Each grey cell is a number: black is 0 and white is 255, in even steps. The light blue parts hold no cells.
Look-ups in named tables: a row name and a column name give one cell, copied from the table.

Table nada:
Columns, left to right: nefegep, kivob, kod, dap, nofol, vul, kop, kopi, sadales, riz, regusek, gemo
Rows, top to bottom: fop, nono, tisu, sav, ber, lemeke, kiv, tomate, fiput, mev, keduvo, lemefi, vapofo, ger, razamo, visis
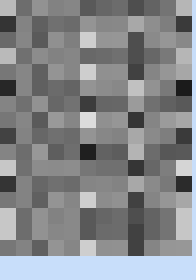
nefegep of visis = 119
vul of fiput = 148
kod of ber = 96
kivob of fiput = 131
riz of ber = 133
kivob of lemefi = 131
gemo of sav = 182
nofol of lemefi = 107
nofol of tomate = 134
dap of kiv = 103
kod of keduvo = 140
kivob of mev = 109
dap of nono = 112
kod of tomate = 90
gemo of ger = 198

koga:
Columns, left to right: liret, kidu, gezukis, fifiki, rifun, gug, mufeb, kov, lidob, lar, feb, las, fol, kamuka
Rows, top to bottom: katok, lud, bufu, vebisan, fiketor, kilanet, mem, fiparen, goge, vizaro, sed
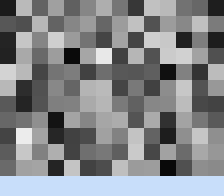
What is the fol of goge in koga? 198
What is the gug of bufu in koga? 115
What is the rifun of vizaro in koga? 66
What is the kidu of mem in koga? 36
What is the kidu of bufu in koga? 198
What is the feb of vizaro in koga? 162
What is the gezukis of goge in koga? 163
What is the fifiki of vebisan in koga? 157
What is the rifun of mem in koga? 129
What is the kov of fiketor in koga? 88
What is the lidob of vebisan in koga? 182
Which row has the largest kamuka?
fiketor

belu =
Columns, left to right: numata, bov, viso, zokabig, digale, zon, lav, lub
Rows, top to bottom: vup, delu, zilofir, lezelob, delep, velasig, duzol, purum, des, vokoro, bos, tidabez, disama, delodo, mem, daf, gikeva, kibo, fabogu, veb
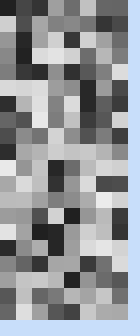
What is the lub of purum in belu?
210
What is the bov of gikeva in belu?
100
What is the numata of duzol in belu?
46
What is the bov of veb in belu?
222
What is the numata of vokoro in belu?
45
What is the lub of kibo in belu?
87
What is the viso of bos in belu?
195
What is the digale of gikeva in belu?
167
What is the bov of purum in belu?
82
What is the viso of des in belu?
115
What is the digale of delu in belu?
136
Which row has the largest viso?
purum

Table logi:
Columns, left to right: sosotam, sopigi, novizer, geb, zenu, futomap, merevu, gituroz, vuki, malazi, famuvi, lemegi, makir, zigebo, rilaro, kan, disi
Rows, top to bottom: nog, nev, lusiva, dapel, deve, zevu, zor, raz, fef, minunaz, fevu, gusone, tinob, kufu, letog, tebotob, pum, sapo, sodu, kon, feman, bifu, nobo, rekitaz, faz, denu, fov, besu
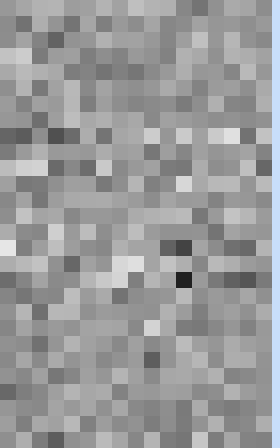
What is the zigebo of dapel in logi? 145
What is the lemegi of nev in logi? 140
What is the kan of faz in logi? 156
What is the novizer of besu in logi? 124
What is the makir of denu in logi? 171
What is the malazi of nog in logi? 179
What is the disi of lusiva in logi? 137
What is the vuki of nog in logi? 191
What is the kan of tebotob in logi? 105
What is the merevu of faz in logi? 171
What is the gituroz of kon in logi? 152
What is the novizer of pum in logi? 194
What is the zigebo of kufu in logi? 154
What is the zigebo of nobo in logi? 141
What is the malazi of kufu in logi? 177

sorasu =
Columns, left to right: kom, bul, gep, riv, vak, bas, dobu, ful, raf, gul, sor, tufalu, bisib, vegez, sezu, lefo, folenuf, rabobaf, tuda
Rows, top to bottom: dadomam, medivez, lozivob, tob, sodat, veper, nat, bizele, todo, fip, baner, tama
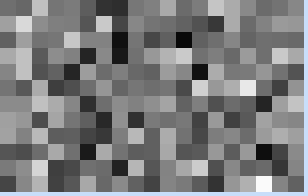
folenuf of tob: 111
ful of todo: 126
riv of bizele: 165
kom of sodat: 133
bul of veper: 88
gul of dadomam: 128
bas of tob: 36
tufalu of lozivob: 9
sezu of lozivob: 134
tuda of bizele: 134
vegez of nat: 80
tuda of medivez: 151
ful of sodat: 127
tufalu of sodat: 135

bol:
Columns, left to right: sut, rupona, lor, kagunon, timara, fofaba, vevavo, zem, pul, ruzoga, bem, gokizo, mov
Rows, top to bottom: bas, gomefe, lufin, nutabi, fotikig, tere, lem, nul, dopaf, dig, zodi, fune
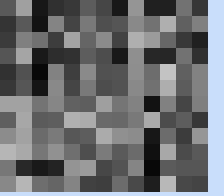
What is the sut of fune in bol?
136
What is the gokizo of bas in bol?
114
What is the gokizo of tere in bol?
92
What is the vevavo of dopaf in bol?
171
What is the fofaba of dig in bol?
78
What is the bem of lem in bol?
129
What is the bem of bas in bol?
32
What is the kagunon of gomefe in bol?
132
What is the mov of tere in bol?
130
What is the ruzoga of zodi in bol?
8
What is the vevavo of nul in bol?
106
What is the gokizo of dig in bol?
75
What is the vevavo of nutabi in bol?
77
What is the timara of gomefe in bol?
68

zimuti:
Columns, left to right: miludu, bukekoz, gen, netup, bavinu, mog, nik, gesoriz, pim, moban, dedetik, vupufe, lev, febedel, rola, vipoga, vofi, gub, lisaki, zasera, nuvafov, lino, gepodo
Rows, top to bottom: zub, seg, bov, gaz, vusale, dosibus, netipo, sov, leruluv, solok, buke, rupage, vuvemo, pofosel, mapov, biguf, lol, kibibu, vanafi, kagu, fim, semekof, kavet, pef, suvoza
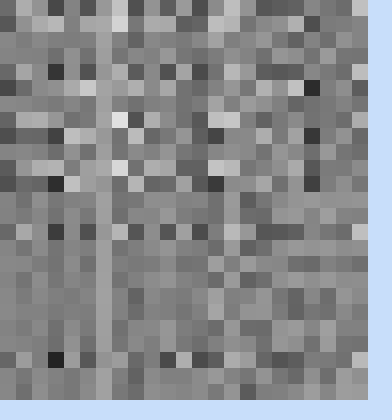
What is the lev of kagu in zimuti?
128
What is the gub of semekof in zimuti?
150
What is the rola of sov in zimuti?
198
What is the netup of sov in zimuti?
150
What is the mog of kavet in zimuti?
88
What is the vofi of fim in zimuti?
107
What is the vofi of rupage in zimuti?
166
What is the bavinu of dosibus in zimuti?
170
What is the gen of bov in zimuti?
136
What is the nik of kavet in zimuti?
147
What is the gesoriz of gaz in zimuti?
117
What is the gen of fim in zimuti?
136
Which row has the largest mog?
dosibus

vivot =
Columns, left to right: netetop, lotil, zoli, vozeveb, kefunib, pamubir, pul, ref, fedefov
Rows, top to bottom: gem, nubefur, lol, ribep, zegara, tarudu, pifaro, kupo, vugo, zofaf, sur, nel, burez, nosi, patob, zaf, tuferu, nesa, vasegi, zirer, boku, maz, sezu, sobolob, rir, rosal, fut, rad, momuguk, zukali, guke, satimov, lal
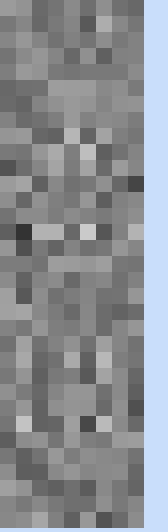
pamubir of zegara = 121
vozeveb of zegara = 121
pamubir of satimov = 111
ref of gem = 112
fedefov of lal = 140
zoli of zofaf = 150
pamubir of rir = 149
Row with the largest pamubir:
patob

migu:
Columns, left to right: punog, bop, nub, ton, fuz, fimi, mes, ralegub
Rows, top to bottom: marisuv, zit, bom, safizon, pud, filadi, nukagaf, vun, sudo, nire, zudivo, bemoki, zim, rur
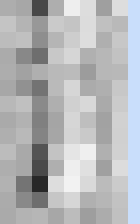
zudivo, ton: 175
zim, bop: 137
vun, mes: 162
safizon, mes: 183
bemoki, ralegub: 203
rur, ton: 167
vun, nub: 128
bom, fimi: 221
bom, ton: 181
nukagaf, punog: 184

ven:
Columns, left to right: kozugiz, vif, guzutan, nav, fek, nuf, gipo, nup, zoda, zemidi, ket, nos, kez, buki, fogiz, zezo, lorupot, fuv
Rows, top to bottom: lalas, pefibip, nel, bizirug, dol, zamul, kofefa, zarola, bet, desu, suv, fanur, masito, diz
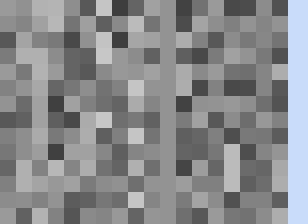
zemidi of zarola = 98
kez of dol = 138
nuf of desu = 162
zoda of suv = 175
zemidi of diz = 150
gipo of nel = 195
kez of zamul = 74
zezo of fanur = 95
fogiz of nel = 139
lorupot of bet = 119
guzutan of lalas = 178
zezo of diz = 113
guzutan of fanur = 163
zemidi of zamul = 147
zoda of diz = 99

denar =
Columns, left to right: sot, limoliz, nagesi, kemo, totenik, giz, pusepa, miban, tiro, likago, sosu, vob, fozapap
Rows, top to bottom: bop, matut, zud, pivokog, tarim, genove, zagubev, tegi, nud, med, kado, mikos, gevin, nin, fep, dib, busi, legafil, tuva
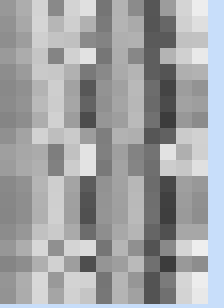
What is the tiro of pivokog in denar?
135
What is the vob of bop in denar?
212
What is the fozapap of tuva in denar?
232
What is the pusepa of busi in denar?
149
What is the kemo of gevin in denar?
207
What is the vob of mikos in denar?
159
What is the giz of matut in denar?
177
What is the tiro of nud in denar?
175
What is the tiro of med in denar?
131
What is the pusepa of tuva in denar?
119
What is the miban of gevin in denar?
160

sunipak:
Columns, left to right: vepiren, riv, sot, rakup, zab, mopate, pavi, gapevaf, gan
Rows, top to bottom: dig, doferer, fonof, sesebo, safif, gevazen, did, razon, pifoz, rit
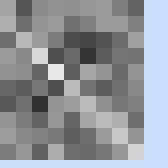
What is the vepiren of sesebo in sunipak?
153
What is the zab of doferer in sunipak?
113
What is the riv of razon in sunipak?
123
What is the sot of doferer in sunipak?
148
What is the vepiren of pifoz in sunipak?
156
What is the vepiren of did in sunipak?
87
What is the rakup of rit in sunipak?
172

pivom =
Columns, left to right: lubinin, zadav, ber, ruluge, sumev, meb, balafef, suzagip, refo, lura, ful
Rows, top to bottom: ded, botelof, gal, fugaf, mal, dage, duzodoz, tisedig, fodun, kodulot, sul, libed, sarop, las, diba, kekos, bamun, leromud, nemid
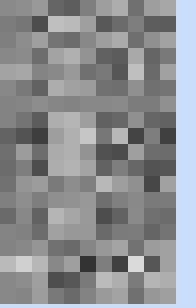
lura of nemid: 151
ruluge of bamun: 136
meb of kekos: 134
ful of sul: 86
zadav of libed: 149
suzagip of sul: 125
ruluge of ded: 101
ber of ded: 153
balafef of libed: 184
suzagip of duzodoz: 138
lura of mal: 105
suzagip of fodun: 184
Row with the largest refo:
bamun

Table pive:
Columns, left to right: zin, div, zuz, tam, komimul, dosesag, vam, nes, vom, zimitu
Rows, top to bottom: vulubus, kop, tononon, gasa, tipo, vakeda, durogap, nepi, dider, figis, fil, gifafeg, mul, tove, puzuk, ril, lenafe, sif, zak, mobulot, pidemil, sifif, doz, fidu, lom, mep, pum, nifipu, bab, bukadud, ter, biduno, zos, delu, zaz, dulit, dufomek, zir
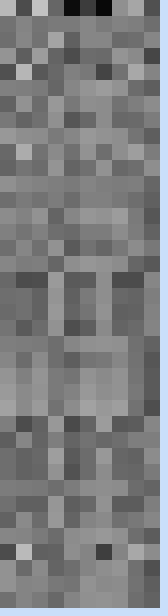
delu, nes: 142
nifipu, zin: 95
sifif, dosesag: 142
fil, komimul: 100
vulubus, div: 76
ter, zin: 125
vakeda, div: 126
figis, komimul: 115
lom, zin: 153
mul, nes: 121
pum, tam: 151
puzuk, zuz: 128
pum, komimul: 75
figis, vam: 112
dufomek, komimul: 118
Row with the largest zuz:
vulubus

